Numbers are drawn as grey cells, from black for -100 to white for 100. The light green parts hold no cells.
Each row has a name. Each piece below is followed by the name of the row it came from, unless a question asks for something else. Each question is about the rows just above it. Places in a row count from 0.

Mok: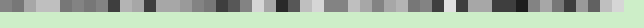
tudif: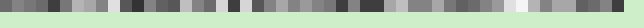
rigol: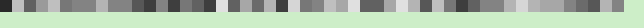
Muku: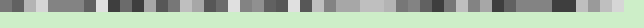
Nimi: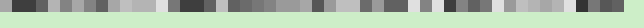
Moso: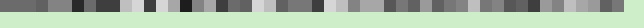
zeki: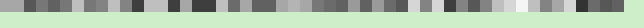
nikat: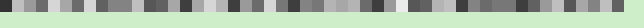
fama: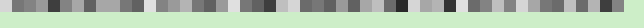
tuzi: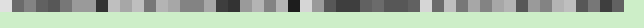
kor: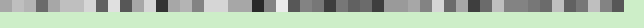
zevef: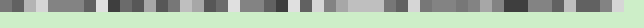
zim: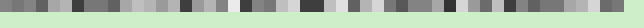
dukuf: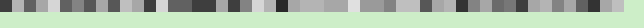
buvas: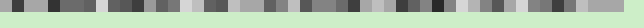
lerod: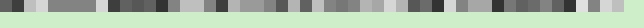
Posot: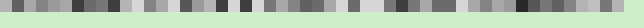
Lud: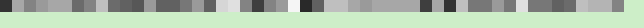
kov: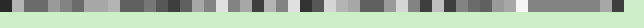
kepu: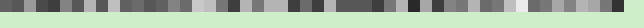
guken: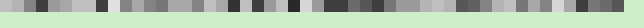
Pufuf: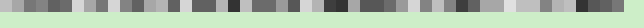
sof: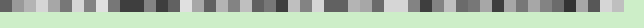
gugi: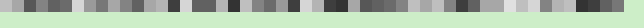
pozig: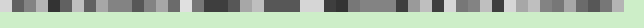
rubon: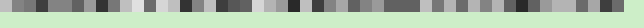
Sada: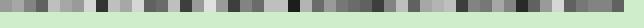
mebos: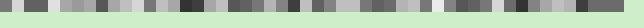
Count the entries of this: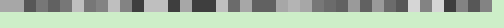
41
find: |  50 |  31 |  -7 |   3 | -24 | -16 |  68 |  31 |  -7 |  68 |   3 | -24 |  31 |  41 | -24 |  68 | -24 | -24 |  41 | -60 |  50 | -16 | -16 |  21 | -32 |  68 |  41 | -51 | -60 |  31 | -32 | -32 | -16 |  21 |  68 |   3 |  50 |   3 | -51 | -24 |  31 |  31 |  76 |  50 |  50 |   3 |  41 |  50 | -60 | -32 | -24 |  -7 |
Pufuf
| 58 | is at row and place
kepu, 16
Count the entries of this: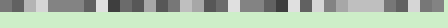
37
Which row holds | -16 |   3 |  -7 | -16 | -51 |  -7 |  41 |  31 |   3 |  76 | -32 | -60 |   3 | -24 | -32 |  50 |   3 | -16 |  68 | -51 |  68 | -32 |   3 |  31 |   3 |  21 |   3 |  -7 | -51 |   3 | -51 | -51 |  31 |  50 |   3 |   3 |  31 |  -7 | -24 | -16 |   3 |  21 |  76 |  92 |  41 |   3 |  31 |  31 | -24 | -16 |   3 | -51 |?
tudif
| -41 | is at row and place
kepu, 3
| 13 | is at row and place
Muku, 21

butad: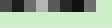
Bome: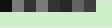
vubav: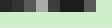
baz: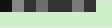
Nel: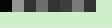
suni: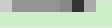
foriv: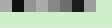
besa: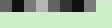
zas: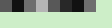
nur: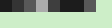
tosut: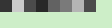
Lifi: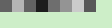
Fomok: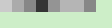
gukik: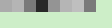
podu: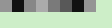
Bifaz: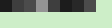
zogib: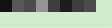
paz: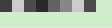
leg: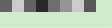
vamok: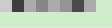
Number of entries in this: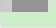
4
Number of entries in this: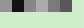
6
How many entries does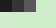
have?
3
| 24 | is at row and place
foriv, 7
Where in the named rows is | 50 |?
gukik, 6
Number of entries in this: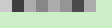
8
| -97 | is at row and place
Nel, 0

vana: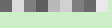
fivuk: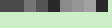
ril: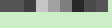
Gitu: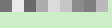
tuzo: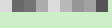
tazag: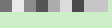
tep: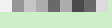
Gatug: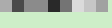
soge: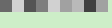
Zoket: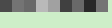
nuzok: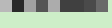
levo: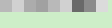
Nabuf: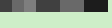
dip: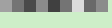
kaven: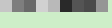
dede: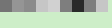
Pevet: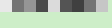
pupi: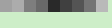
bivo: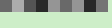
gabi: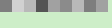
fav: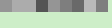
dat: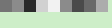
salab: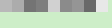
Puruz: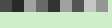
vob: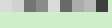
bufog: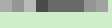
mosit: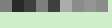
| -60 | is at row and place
Puruz, 4
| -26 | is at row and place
vana, 3
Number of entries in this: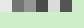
6

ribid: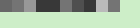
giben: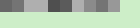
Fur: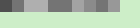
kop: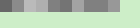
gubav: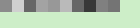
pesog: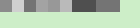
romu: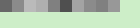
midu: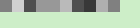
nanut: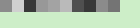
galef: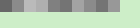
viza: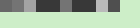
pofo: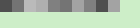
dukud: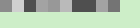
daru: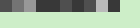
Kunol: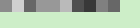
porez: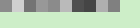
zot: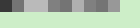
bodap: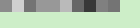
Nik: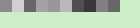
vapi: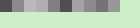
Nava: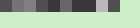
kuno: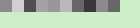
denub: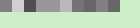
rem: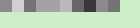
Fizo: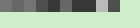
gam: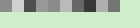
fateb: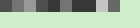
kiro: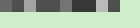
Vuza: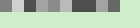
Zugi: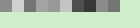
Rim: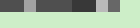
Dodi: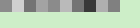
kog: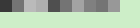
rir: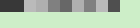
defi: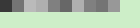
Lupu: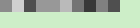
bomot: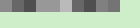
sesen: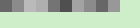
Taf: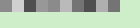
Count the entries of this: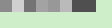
8
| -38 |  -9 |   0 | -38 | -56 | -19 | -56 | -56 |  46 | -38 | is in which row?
Nava
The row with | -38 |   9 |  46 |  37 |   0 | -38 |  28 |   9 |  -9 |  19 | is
vapi
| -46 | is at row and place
porez, 7
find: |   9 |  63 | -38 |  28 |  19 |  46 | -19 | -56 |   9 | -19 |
kuno
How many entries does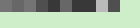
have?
10
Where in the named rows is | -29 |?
giben, 5

